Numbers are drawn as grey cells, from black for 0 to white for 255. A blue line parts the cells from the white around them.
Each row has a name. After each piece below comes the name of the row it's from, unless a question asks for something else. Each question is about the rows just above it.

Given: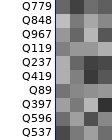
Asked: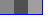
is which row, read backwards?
Q596
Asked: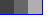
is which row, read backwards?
Q237
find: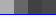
Q237

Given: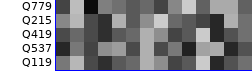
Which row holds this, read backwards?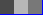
Q119
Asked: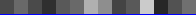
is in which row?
Q419
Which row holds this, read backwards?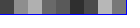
Q119
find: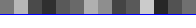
Q119
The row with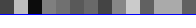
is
Q779

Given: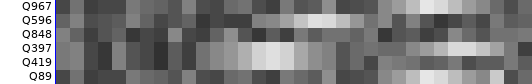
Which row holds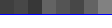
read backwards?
Q596
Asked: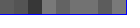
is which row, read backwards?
Q848

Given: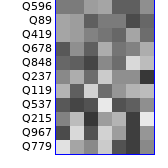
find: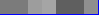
Q596
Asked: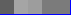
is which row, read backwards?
Q596

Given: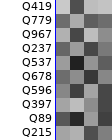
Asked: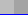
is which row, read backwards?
Q397
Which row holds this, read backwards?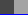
Q596
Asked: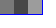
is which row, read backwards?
Q237
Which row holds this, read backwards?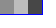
Q967

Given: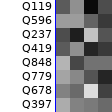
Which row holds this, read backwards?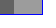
Q596
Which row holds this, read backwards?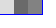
Q678
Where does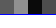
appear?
Q119

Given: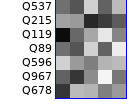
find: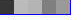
Q678
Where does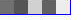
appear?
Q89
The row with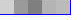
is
Q596
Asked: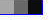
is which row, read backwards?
Q119
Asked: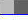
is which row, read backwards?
Q537

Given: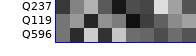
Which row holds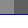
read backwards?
Q119
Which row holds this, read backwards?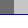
Q596

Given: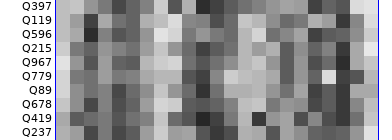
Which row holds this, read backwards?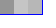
Q967
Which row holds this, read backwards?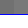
Q779
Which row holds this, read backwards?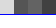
Q397

